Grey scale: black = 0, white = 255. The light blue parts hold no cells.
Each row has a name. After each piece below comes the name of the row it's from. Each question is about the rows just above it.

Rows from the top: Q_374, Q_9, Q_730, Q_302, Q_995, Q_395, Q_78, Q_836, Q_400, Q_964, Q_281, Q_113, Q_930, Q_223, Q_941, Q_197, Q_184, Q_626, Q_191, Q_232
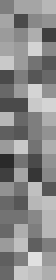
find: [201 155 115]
Q_995
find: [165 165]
Q_374

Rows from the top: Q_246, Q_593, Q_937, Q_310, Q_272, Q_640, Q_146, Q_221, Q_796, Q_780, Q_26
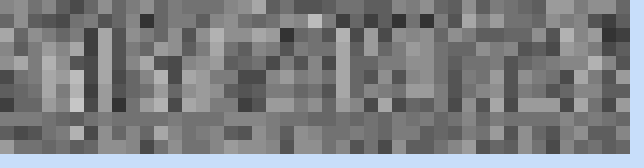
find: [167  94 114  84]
Q_246
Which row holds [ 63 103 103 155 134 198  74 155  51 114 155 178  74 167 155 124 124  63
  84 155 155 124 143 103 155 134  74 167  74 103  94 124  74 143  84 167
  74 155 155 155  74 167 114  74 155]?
Q_221

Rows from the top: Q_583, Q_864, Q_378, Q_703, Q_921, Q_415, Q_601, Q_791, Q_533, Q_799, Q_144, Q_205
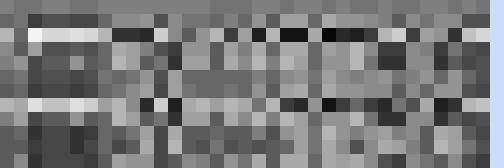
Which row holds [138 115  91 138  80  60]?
Q_205
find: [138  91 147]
Q_378
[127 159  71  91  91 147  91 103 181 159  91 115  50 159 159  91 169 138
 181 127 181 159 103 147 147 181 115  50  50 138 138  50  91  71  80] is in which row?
Q_533
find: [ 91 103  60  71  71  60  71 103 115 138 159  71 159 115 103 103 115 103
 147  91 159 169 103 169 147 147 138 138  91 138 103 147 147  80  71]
Q_601

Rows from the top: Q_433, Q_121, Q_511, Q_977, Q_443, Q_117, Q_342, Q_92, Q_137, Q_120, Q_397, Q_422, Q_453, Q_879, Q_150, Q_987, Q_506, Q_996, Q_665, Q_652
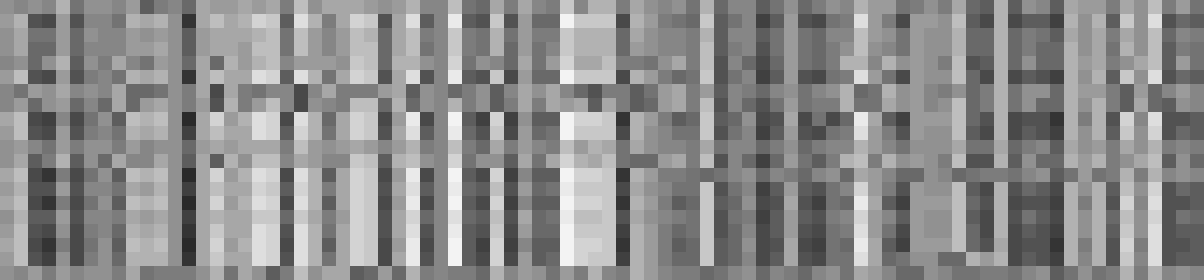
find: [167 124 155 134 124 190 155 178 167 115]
Q_397
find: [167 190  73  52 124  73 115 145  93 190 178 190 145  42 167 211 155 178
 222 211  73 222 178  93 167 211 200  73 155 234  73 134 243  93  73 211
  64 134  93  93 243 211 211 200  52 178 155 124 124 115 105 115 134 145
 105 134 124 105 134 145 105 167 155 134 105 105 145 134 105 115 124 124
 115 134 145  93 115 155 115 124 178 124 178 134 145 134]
Q_453
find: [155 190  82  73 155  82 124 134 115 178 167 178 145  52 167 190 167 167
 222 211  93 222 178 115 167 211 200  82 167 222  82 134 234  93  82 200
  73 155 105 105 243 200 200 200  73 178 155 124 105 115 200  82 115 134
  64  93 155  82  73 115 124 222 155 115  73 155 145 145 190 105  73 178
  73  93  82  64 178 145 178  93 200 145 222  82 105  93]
Q_117
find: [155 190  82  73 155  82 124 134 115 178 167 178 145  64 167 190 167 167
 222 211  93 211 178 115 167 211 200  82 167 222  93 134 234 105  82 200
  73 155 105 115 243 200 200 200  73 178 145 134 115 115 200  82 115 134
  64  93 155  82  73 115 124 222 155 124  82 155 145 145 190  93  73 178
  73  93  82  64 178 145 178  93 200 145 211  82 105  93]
Q_120
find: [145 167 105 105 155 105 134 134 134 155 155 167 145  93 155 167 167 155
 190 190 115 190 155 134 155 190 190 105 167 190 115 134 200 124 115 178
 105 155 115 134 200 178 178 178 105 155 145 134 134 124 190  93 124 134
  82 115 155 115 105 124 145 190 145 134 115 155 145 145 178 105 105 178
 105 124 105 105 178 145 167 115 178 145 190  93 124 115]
Q_977
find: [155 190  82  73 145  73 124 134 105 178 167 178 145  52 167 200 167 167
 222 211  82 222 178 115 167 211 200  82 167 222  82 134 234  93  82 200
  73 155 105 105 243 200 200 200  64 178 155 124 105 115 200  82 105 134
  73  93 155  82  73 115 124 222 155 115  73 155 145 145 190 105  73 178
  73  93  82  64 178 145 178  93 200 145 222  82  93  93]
Q_506
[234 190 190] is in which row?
Q_987

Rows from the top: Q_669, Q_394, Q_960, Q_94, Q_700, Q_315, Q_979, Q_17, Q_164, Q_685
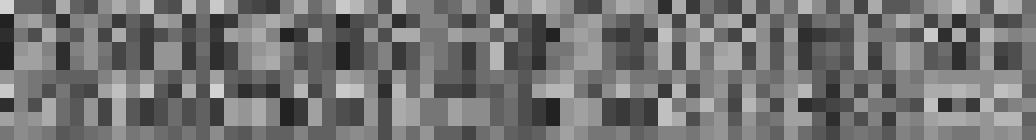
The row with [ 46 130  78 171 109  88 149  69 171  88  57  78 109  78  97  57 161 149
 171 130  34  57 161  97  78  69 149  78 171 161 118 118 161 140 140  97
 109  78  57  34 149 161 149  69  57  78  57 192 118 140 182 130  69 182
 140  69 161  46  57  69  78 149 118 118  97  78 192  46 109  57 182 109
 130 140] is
Q_17
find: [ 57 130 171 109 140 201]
Q_669

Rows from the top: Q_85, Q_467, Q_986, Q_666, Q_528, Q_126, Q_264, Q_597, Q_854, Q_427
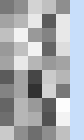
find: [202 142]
Q_427
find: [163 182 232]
Q_467
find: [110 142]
Q_427
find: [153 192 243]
Q_666
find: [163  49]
Q_264
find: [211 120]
Q_264

